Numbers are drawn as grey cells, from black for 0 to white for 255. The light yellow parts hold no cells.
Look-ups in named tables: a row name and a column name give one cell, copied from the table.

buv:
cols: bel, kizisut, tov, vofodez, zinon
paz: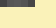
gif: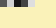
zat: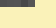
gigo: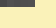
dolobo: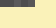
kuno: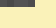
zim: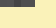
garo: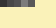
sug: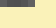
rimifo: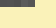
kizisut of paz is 86
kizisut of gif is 211
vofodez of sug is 85
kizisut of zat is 83
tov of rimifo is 79
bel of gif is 86
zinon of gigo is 80
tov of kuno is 83
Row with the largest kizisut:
gif

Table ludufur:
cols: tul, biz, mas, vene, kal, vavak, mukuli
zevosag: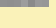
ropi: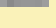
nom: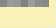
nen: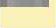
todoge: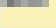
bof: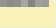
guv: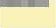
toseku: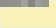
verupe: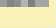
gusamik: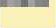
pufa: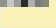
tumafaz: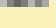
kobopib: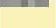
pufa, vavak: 124
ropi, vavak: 148
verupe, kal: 128
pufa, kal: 175
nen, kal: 142
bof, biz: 139
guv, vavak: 155
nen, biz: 155
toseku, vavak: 156
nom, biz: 155
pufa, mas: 155
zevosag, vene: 157
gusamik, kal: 161
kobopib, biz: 150
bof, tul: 147
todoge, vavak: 153
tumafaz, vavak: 130
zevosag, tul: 145
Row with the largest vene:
verupe

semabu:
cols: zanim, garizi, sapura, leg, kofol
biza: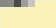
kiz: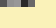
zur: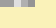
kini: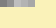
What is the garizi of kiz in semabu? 146
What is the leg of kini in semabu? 179
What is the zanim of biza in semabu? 136
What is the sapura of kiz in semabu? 152
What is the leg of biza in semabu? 157
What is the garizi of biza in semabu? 137
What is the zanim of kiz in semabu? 85
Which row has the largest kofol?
biza

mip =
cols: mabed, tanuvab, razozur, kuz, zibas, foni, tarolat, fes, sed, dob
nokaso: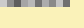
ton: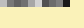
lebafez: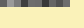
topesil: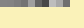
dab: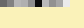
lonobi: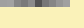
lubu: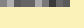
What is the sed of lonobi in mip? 150
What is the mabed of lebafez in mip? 97
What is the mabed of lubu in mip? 132
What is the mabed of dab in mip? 104
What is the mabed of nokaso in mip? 203
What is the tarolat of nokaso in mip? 172
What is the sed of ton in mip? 126
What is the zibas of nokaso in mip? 184
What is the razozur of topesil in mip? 125
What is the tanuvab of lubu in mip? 175
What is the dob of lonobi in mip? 160
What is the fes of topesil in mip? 189
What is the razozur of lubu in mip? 92
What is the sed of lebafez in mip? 81
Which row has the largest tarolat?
dab

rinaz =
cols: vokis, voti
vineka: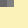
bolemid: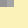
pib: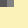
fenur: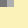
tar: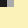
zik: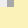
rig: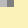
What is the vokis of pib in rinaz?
88
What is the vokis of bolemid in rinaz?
149
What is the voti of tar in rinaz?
171
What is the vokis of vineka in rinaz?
105
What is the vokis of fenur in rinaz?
120
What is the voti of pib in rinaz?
131
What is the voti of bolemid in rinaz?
165
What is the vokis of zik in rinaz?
238

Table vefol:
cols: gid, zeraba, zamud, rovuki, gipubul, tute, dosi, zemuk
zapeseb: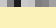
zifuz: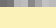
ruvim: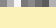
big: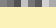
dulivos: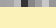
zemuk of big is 171
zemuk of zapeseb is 161
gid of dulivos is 163
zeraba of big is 114
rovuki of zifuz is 189
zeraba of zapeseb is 129
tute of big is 90
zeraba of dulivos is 165

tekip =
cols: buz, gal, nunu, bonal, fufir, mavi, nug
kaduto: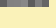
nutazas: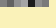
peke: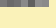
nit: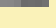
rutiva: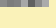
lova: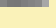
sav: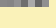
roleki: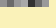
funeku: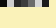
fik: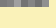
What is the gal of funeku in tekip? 206
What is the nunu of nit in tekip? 130
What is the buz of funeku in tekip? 9
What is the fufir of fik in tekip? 133
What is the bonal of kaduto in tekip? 136
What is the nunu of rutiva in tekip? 129
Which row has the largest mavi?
funeku

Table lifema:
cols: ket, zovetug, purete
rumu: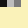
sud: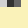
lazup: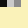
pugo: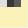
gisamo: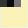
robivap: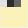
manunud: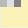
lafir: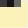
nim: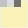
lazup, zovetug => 202
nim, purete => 114
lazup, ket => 14
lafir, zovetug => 21
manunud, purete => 130
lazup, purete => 139

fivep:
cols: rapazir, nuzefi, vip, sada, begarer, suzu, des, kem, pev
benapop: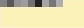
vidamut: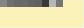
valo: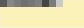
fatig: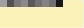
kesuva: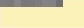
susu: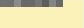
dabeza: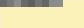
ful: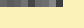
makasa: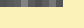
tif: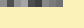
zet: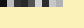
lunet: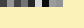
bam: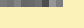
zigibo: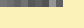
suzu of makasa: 82
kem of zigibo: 148
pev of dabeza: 141
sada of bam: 103
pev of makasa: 84
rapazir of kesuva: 125
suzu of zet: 212
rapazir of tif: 142
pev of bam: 125
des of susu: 93
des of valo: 69
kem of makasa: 118
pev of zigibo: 96
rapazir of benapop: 129
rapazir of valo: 89
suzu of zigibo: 96
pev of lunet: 147

